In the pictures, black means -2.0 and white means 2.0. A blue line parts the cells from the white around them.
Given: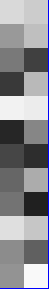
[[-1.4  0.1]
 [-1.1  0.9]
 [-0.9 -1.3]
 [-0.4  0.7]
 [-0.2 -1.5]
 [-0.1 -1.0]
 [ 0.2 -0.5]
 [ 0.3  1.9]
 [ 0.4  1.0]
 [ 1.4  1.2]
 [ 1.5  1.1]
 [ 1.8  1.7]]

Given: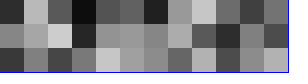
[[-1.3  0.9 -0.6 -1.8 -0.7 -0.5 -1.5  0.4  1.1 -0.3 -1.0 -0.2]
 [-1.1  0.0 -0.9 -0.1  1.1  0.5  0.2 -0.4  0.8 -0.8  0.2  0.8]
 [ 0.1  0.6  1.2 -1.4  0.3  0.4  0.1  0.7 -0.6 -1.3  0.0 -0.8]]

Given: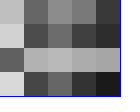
[[-0.5  0.8  0.9  0.7  0.6]
 [ 1.0 -0.4  0.2 -0.1 -1.1]
 [ 1.3 -0.8 -0.3 -1.0 -1.3]
 [ 1.4 -0.9 -0.4 -1.2 -1.6]]

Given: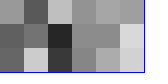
[[-0.5 -0.2 -1.4  0.2  0.2  1.4]
 [-0.4  1.2 -1.1  0.1  0.7  1.3]
 [ 0.4 -0.6  1.0  0.3  0.6  0.5]]

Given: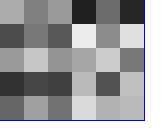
[[-1.2 -0.9 -1.0  0.9 -0.7  1.0]
 [-0.8 -0.1 -0.6  1.7  0.2  1.5]
 [-0.4  0.5 -0.2  1.4  0.8  0.9]
 [ 0.4  1.1  0.3  0.6  1.2 -0.1]
 [ 0.7  0.0  0.4 -1.5 -0.3 -1.4]]

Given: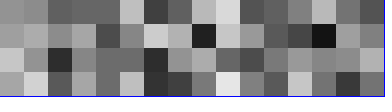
[[ 0.3  0.2 -0.5 -0.4 -0.4  1.0 -1.0 -0.5  0.9  1.4 -0.7 -0.5  0.0  0.9
  -0.2 -0.7]
 [ 0.5  0.7  0.2  0.6 -0.8  0.1  1.2  0.8 -1.5  1.1  0.4 -0.6 -0.9 -1.7
   0.5  0.0]
 [ 0.6  1.3 -0.6  0.6 -0.3  1.0 -1.2 -1.0 -0.1  1.6  0.0 -0.6  1.1 -0.2
  -1.1 -0.2]
 [ 1.1  0.3 -1.3  0.1 -0.3 -0.3 -1.3  0.3  0.7 -0.4 -0.8 -0.1  0.4  0.1
   0.2  0.8]]

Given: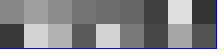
[[-1.1  1.3  0.8 -0.6  1.3 -0.1 -0.9  0.6 -0.7]
 [ 0.1  0.5  0.2 -0.2 -0.3 -0.4 -1.0  1.5 -1.2]]

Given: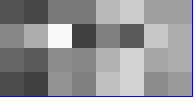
[[-0.8 -1.0  0.3  0.0  1.0  1.3  0.2  0.4]
 [-0.7 -0.9 -0.1 -0.1  0.9  1.2  0.5  0.5]
 [-0.4 -0.6  0.2  0.1  0.8  1.3  0.6  0.7]
 [ 0.1  0.7  1.9 -1.0  0.0 -0.6  1.1  0.7]]
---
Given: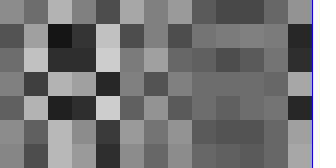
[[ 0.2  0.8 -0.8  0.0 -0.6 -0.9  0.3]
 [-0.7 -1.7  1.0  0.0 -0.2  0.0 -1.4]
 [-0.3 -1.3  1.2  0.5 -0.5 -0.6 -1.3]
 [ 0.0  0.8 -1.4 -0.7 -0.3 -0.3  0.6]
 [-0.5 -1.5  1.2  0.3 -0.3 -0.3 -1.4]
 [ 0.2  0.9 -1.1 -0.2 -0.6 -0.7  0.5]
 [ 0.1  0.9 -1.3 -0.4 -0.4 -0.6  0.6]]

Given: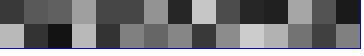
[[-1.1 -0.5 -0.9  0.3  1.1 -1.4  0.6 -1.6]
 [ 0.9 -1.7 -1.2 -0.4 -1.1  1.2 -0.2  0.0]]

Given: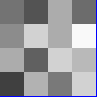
[[-0.2  0.7]
 [ 0.2  0.7]
 [ 0.7  1.3]
 [-1.0 -0.1]]

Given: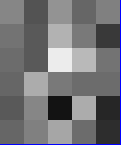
[[ 0.1  0.3  0.0]
 [-0.2  0.8 -1.1]
 [-0.3  1.7 -0.2]
 [-0.4 -0.1 -0.3]
 [-0.6 -1.7 -1.4]
 [-0.4  0.6 -1.3]]

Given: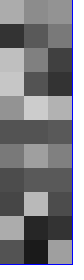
[[ 0.7  0.3]
 [-1.2 -0.1]
 [ 1.0 -1.0]
 [ 1.1 -1.2]
 [ 0.3  0.8]
 [-0.7 -0.6]
 [-0.1  0.0]
 [-0.8 -0.6]
 [-0.9 -0.8]
 [ 0.7 -1.2]
 [-0.7  0.5]]

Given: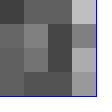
[[-1.0 -0.5]
 [-0.4 -0.9]
 [-0.5 -0.9]
 [-0.5 -0.7]]
